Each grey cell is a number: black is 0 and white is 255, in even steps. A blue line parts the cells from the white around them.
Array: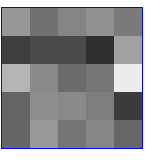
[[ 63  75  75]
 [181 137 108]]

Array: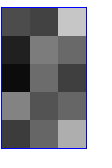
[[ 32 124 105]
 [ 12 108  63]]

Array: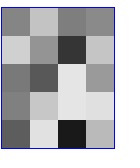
[[208 148  53]
 [121  88 229]]

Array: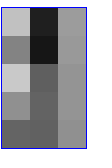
[[131  22 153]
 [201  95 148]]

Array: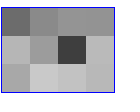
[[182 156  62]
 [168 201 194]]

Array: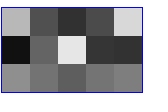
[[ 17 100 230]
 [143 115  94]]

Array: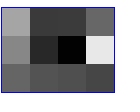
[[135  40   2]
 [101  83  79]]

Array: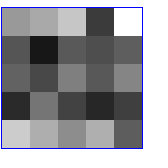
[[ 85  23  89]
 [ 98  72 127]]

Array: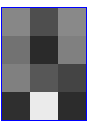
[[114  42 128]
 [128  87  68]]
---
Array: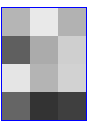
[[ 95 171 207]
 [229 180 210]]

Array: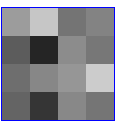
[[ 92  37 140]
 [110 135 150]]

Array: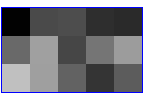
[[105 160  70]
 [192 159  98]]

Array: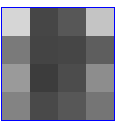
[[122  68  70]
 [154  60  76]]

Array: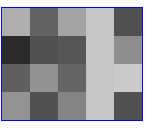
[[ 43  81  86]
 [ 95 146 101]]

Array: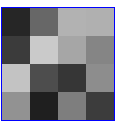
[[ 59 202 166]
 [195  77  54]]
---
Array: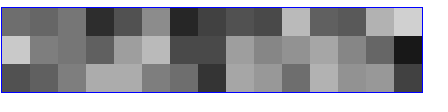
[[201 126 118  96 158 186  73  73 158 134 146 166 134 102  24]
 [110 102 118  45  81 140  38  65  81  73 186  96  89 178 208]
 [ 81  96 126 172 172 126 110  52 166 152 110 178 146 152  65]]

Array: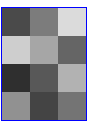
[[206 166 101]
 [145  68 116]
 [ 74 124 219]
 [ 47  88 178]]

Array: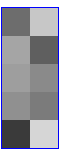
[[165  95]
 [158 138]
 [144 123]
 [109 199]
 [ 58 214]]

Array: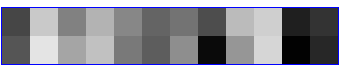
[[ 85 228 165 193 121  93 142  10 150 214   2  39]
 [ 70 201 129 179 135 100 115  77 187 207  31  51]]

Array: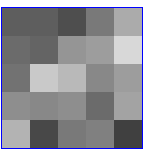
[[179  72 121 128  64]
 [142 136 142 107 163]
 [114 201 185 136 157]
 [107 100 149 157 216]
 [ 94  94  78 121 171]]

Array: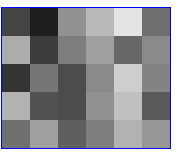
[[178  82  76 145 192  89]
 [172  60 125 159 103 138]
 [111 159  95 125 178 151]
 [ 68  31 145 185 228 111]
 [ 52 118  76 138 206 131]]

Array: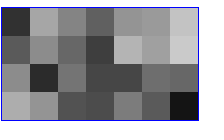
[[173 148  82  76 124  90  20]
 [140  43 116  70  70 110 103]
 [ 90 140 103  62 180 160 202]
 [ 49 166 132  96 148 154 195]]

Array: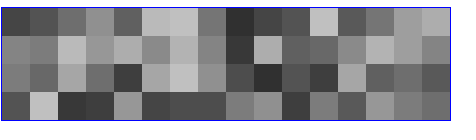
[[132 124 186 151 173 138 179 132  56 173  96 104 138 179 158 132]
 [124 104 166 110  62 166 192 144  77  48  83  62 166  96 110  89]
 [ 83 192  56  62 151  69  77  77 124 144  62 124  89 151 124 110]
 [ 69  83 110 144  96 186 192 117  48  69  83 192  89 117 158 173]]
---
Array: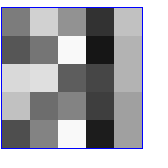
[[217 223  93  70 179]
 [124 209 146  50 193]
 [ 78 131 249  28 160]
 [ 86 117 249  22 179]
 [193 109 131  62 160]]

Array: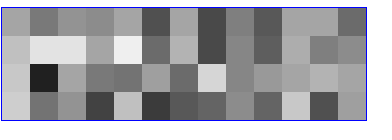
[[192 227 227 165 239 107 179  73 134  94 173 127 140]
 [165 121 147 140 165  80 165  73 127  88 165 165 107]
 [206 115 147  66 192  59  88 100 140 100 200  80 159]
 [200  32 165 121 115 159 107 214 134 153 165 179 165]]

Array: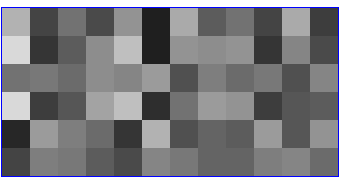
[[ 39 155 126 107  53 178  80 100  92 155  86 147]
 [ 68 126 120  92  74 133 120 100 100 126 133 107]
 [114 120 107 141 133 155  80 126 107 120  80 133]
 [178  68 114  74 147  31 170  92 114  68 170  61]
 [217  61  86 163 191  46 114 155 147  61  86  92]
 [217  53  92 141 191  31 147 141 147  53 133  74]]

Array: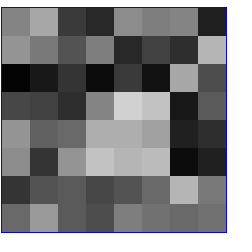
[[132 167  58  40 140 126 132  32]
 [105 154  90  77 126 113 105 113]
 [148 120  83 126  40  65  46 181]
 [148  97 105 174 174 160  32  46]
 [ 52  83  90  71  83 105 181 120]
 [ 71  65  46 132 209 194  24  90]
 [140  52 148 194 181 187  12  32]
 [  4  24  52  12  58  18 167  77]]

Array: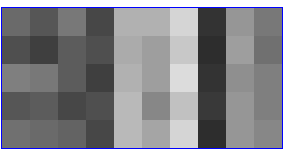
[[127 120  92  63 177 158 220  51 143 127]
 [112 106  99  71 185 165 213  45 150 135]
 [ 86  92  71  79 185 135 193  57 150 127]
 [106  86 120  71 177 177 213  51 150 120]
 [ 79  63  92  79 171 158 200  45 158 112]]

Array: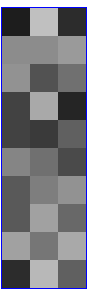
[[ 29 192  44]
 [ 44 184  96]
 [ 66 169  37]
 [ 89 161 104]
 [140 140 154]
 [ 89 126 146]
 [161 118 169]
 [133 112  74]
 [146  82 112]
 [ 66  58  96]]

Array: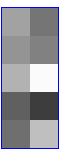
[[178 251]
 [111 191]
 [148 129]
 [162 117]
 [ 96  61]]
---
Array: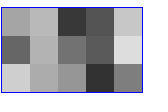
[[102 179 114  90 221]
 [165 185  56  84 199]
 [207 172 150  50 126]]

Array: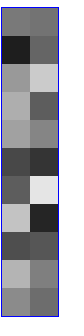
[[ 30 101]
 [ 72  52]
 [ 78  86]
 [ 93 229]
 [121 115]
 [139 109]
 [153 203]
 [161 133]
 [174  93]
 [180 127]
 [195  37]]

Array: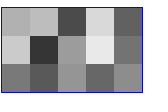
[[121  89 149 103 141]
 [177 189  75 217  97]
 [203  53 156 233 115]]

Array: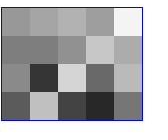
[[ 91 192  67  40 118]
 [126 126 145 199 172]
 [138  53 213 105 186]
 [152 165 178 158 244]]

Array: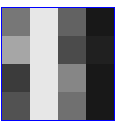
[[ 59 231 134  24]
 [ 82 231 112  24]
 [119 231  98  24]
 [166 231  75  32]]

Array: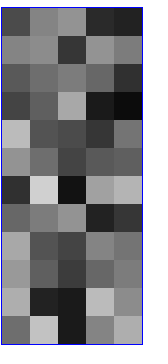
[[ 48 208  18 161 180]
 [ 68  95 168  26  12]
 [ 75 132 147  42  34]
 [ 89 110 124 103  48]
 [103 124 147  34  54]
 [110 194  26 132 174]
 [132 140  54 147 124]
 [147 110  68  89  95]
 [153  95  60 103 124]
 [168  83  68 132 116]
 [174  34  26 187 140]
 [187  83  75  54 116]]
